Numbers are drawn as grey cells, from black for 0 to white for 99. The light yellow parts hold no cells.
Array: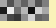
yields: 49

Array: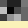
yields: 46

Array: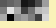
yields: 61

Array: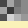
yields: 53

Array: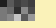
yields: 24

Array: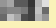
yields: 86

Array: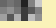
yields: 78
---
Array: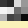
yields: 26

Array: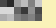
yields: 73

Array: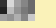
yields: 57

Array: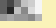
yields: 65

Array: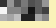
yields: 64

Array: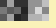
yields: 63

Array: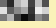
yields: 70

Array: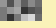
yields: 20

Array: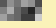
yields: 45
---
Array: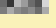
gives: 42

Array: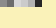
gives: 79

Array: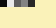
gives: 36

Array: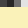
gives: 15

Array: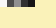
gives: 56

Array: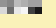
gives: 68

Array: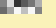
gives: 35

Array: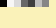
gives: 24
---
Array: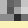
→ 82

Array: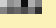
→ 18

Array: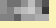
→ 21

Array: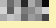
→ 82

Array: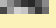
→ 42

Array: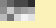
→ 67

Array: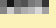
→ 62

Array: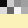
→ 68
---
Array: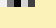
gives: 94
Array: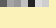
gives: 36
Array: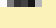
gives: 98
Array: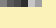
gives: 50
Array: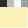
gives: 17
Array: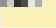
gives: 56
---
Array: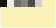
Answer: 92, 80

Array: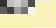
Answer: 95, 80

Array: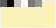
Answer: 96, 75

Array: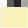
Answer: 97, 64

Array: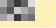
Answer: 85, 79

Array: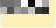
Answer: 96, 91

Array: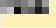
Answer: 77, 66

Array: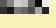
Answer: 92, 80
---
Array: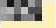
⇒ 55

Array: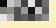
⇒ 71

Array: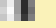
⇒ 92

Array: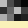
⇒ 45

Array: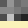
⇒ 75

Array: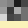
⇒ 27
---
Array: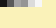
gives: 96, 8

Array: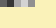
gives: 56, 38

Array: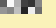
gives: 52, 58

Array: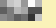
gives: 71, 54

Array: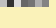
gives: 51, 74

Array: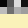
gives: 7, 73
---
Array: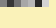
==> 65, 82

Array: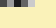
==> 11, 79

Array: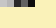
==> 16, 77

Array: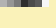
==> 18, 96

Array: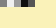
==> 60, 93

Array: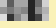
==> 52, 86

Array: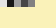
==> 62, 88

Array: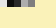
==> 16, 89
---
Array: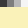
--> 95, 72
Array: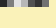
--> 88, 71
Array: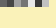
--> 90, 75
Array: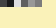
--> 86, 59
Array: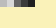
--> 84, 73
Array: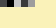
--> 77, 61
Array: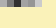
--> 79, 68
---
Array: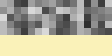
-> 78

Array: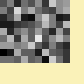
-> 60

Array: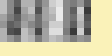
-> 37

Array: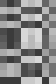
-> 61

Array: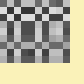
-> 74

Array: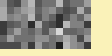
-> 61

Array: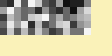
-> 51

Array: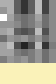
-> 53
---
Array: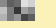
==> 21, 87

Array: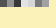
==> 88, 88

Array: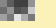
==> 31, 88

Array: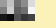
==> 37, 95

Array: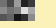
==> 49, 86

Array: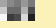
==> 41, 96

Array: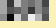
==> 49, 92
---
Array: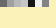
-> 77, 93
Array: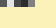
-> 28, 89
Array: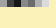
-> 53, 85
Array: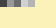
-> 42, 81
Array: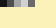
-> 65, 81
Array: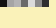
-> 41, 85
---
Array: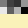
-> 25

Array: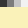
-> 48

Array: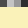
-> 76

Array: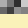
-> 45

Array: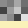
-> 48

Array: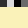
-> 85

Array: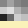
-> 63

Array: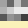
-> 40

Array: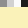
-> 81
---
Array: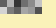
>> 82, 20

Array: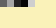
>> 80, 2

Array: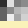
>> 92, 18

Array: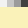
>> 94, 25

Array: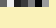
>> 93, 2

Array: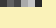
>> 77, 16
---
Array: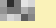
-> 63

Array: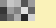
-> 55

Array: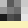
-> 73

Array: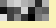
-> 46

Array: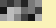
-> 31

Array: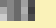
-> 47

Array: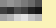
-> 53

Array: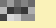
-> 46

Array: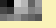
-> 12
